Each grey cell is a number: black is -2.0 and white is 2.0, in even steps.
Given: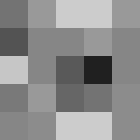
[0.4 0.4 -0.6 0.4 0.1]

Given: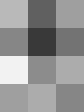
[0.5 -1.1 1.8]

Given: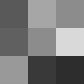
[0.2 0.2 0.4]

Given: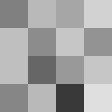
[1.3 1.1 -0.4 0.1]

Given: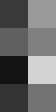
[0.4 -0.5]

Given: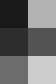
[0.8 -1.3]
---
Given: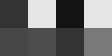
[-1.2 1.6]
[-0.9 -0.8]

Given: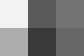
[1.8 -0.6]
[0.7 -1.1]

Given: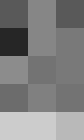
[-0.6 0.1]
[-1.4 0.1]

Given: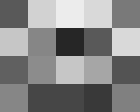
[-0.6 1.3]
[1.1 0.1]

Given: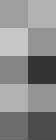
[0.5 0.8]
[1.1 0.3]

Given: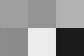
[0.5 0.3]
[0.2 1.7]

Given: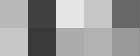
[0.9 -1.0]
[1.1 -1.1]
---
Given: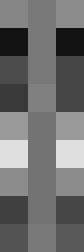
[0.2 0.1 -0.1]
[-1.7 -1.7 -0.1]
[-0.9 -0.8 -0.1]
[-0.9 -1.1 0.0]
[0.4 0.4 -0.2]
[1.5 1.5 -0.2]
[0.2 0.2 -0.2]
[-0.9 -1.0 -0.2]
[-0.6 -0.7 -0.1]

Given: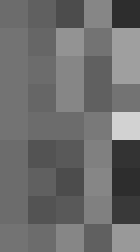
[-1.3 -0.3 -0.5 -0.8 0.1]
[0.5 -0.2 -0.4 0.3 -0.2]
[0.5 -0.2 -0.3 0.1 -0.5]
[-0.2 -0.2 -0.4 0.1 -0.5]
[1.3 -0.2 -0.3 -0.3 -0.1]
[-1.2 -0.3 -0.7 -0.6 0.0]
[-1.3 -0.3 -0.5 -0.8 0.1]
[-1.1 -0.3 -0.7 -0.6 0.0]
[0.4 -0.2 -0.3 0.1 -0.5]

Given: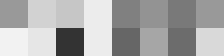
[0.4 0.4 1.3 1.1 1.7 0.0 0.3 -0.1]
[1.4 1.8 1.6 -1.2 1.7 -0.4 0.6 -0.3]

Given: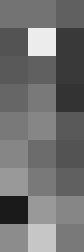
[-0.5 -0.2 -0.2]
[-1.1 -0.7 1.7]
[-1.1 -0.6 -0.5]
[-1.2 -0.4 -0.1]
[-0.6 -0.1 0.1]
[-0.7 0.1 -0.3]
[-0.5 0.4 -0.1]
[0.1 -1.6 0.4]
[-0.1 0.2 1.1]

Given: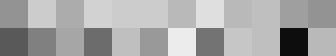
[0.3 0.3 1.2 0.7 1.3 1.2 1.2 0.9 1.5 0.9 1.0 0.5]
[0.9 -0.6 0.0 0.6 -0.3 1.0 0.4 1.7 -0.2 1.1 1.0 -1.8]

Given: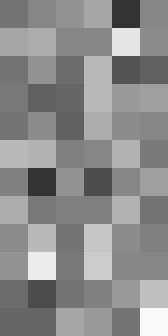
[0.1 -0.2 0.1 0.3 0.6 -1.2]
[0.2 0.6 0.7 0.1 0.1 1.6]
[-0.5 -0.2 0.3 -0.3 0.9 -0.7]
[0.5 -0.1 -0.5 -0.4 0.9 0.4]
[0.1 -0.2 0.2 -0.5 0.7 0.2]
[-0.1 0.9 0.8 0.0 0.1 0.8]
[0.5 0.0 -1.2 0.3 -0.8 0.1]
[-0.2 0.7 -0.1 0.0 0.0 0.8]
[0.0 0.2 0.9 -0.2 1.1 0.2]
[0.1 0.3 1.7 -0.1 1.2 0.1]
[1.0 -0.3 -0.8 -0.2 0.0 0.4]
[1.9 -0.4 -0.4 0.6 0.4 -0.2]

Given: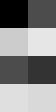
[-0.8 -2.0]
[1.6 1.2]
[-1.2 -0.8]
[1.4 1.5]
